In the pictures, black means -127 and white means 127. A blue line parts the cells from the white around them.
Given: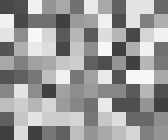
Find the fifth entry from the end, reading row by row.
40
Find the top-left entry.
-55
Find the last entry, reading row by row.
21
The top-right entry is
-23
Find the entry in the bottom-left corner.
-63
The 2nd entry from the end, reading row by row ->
0
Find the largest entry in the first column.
113
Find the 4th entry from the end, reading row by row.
62
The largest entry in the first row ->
113
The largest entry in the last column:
113
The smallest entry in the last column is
-63
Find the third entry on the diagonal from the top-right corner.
-55
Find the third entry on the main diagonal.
119

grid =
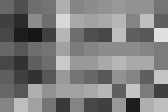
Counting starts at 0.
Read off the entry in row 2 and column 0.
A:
-56
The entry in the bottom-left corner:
4
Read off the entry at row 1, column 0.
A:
-63
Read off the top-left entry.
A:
-24
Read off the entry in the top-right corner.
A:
-11
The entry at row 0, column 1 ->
-48
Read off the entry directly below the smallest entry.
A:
-17
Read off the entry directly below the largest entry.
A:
-4
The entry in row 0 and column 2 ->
-17
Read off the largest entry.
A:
95
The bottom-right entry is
62
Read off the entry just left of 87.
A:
-17
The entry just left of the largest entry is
-40
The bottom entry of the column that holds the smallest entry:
33
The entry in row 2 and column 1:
-98
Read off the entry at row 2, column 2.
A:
-105
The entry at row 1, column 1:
-84

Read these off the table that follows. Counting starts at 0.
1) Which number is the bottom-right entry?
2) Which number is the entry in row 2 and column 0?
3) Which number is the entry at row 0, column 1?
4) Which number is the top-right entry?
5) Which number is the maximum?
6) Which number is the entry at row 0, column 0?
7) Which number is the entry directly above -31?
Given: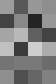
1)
1
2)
37
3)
-39
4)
15
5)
78
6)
29
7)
-91

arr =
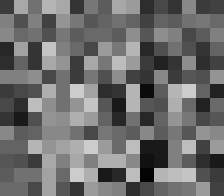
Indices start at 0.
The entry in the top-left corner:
-68
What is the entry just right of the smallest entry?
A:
53
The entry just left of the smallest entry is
61
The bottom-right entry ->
-62
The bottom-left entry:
-22
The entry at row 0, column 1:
40
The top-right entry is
-62
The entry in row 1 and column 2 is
0
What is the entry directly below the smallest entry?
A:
-55
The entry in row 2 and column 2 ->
-14
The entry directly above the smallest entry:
-110
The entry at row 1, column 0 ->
0
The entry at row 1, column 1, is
-47
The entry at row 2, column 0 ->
8
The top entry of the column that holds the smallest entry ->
-82

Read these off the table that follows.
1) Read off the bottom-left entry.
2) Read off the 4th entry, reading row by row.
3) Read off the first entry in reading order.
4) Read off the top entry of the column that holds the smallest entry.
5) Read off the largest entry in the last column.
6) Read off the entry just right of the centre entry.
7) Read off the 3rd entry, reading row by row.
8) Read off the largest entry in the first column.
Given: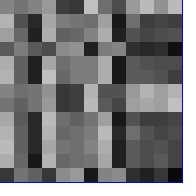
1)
-72
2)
25
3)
3
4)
58
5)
64
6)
-45
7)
3
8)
58
